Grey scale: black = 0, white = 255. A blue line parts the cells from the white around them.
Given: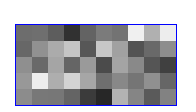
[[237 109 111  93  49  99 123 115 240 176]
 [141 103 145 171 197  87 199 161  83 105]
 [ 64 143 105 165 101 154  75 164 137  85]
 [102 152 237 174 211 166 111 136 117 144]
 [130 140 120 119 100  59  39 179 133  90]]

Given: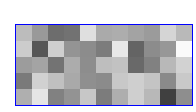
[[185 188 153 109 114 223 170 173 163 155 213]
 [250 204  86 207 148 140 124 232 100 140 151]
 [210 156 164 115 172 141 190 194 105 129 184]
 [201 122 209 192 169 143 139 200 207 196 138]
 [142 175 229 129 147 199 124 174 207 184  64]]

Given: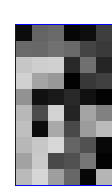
[[ 62  12 100 105   6  14]
 [ 58 105 104 113 105  68]
 [ 37 198 206 208  40 112]
 [ 64 209 164 152   2  56]
 [  3 146  17  25  41  17]
 [129 184  75 210  36 164]
 [187 191  11 169  73 156]
 [  8 183 199 215 100  81]
 [  3 162 202  73  81 118]
 [181 186 214 158 103   6]]

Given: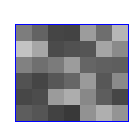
[[182 125  99  69  67 156 110]
 [138 195 166  75  81  85 165]
 [ 94 129 111 123 156 101  96]
 [138  82  69  87 102 154  87]
 [ 70  71  76 155 173 136  93]
 [148  93  85  66  57 146 175]]

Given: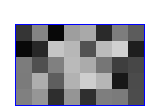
[[ 92  53 132   8 158 169  42 125]
 [ 30   8  39 197 183  82 187 208]
 [ 71 124  80 128 186 171 118  62]
 [ 75 123 174  94 178 206 182  24]
 [ 76 128 150  46 149  47 126 123]]

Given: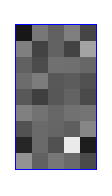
[[ 69  23 119  97 127]
 [163 127  67  98  67]
 [103  97  75 112 111]
 [ 80 108 124  88  92]
 [ 74  88  63  87  99]
 [116 128 114 103 113]
 [134  82 106 101  94]
 [ 29  38 106  80 234]
 [ 74 147  97 119 106]]

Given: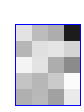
[[ 28 227 188 173]
 [212 182 224 229]
 [139 244 227 173]
 [251 196 183 202]
 [234 175 185 161]]

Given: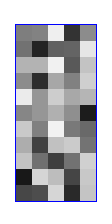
[[140 126 130 239  51]
 [230 114  35  97 100]
 [195 179 179 241  89]
 [207 140  45 167 129]
 [181 235 150 205 168]
 [ 28 134 150 176 143]
 [105 201 128 242 121]
 [115 173  65 193 203]
 [208 195 112  62 114]
 [200  24 213 189  69]
 [196  71  77 214  41]]
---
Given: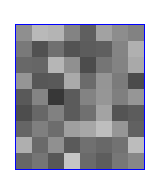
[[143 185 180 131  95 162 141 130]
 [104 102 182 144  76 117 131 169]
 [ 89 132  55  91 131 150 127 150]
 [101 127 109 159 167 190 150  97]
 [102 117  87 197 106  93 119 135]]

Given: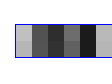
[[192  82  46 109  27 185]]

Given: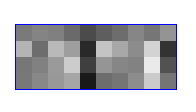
[[122 132 128 106  75  94 109 134 118 148]
 [119 129 154 204  63 149 134 130 234  82]]

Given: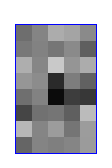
[[110 132 172 164 138]
 [174 134 201 149 172]
 [111 130  11  61  55]
 [183 133 156 117 156]]

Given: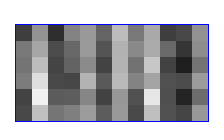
[[ 62 147  46 131 153 100 188 120 169  62  72 145]
 [116 189  68  99 139  67 179 114 199  66  30 115]
 [ 67 241  91  93 134  66 151  81 230  79  36 108]]

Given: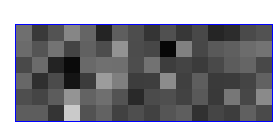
[[111  57  83 134 101  36  94  77  52  80  55  72  37  44  74  82]
 [ 73 107  35  10 105 112 111  77 114  61  68  59  73  92 101  72]
 [ 78  69  92 148  99 111  83  41  75  79  66  89  57 119  71 138]]

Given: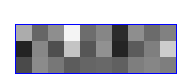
[[172 102 142 244 109 134  43 142 107 129]
 [ 74 139 119  92 101 104  96 126 134 126]]

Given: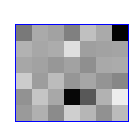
[[121 170 162 128 192 170   3]
 [167 162 151 162 143 169 171]
 [146 197 168   7  88 178 237]]

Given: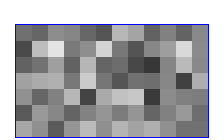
[[112 102 141 134 103  85 183 164  98 129  99 137]
 [ 98 114 159  98 182 101 109  72  55 133 186 137]
 [145 102 129 183  68 170 193 199  58 140 128 125]
 [167 143  91 149 187 143 180 163 175 144 113 113]]
